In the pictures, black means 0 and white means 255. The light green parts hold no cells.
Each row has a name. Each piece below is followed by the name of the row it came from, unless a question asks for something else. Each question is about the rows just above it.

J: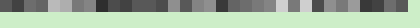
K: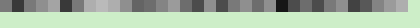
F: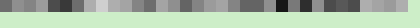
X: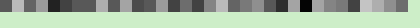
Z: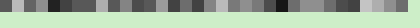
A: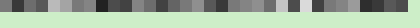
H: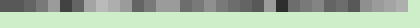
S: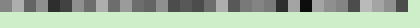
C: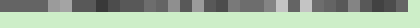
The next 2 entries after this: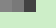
[196 174]
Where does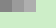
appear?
K
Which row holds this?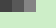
K
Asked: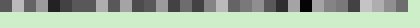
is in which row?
X
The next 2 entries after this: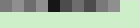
[66 88]
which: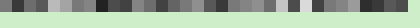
A
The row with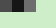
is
Z

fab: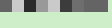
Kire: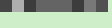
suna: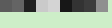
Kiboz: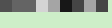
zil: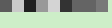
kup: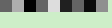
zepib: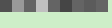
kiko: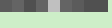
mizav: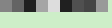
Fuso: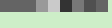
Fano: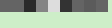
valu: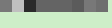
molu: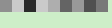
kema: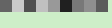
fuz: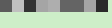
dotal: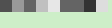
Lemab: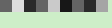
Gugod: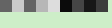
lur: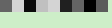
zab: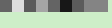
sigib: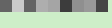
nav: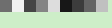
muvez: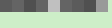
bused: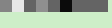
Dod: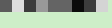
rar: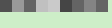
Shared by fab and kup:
[100]
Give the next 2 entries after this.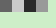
[202  60]
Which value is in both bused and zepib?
[100]
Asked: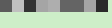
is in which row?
fuz

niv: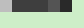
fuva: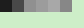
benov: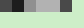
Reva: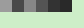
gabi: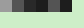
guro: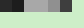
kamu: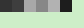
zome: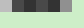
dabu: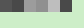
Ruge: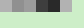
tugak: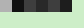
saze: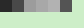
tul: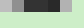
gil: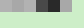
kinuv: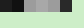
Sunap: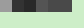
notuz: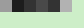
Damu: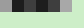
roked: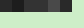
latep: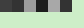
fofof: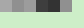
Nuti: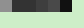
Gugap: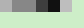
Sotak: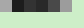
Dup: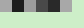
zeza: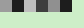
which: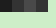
notuz
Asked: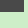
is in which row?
Sunap

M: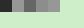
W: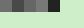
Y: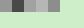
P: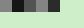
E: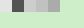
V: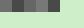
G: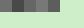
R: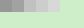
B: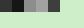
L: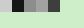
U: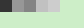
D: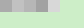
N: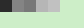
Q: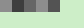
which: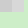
R
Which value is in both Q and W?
[102]

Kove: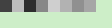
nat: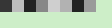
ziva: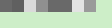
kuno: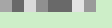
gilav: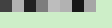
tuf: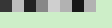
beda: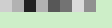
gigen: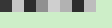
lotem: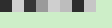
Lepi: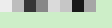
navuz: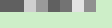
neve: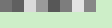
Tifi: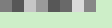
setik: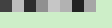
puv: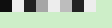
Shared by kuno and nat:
[154]
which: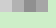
Kove
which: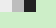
puv
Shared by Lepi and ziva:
[218]
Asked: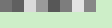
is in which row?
neve
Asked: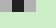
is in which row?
beda

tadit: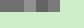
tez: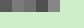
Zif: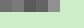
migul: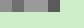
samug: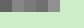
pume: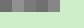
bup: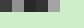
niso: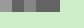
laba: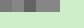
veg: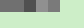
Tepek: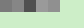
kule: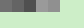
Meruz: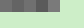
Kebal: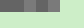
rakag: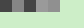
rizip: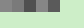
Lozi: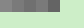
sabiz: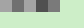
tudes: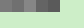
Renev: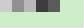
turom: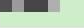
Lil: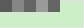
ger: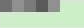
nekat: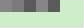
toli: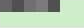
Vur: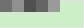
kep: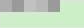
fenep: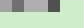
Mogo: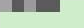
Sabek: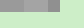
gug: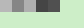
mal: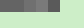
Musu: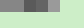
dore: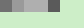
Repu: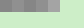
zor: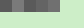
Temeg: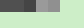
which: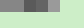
Musu
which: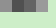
Vur

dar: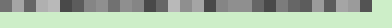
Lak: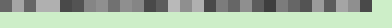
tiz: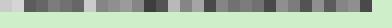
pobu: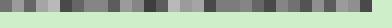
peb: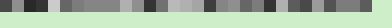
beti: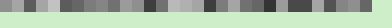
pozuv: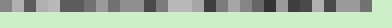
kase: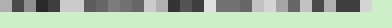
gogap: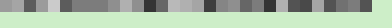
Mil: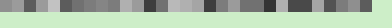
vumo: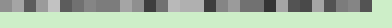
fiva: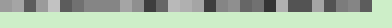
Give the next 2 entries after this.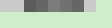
[176  52]
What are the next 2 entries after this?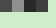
[203 203]
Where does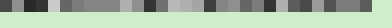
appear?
peb
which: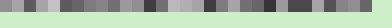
beti
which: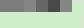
pobu

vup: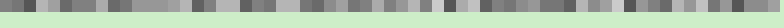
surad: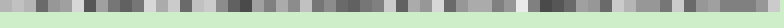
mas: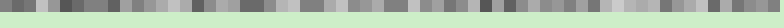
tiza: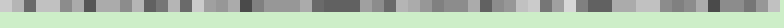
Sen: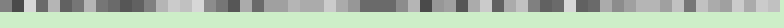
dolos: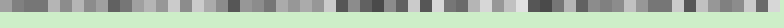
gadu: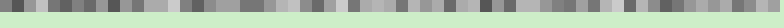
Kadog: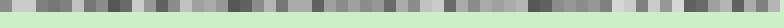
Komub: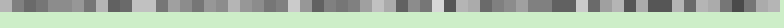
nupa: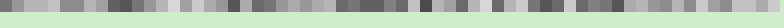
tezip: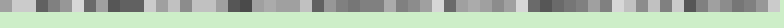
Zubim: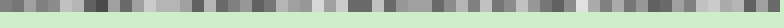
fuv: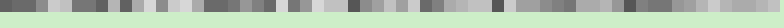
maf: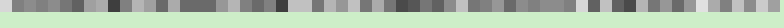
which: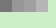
fuv
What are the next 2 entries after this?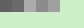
[181 181]
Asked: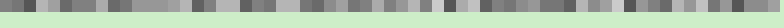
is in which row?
vup

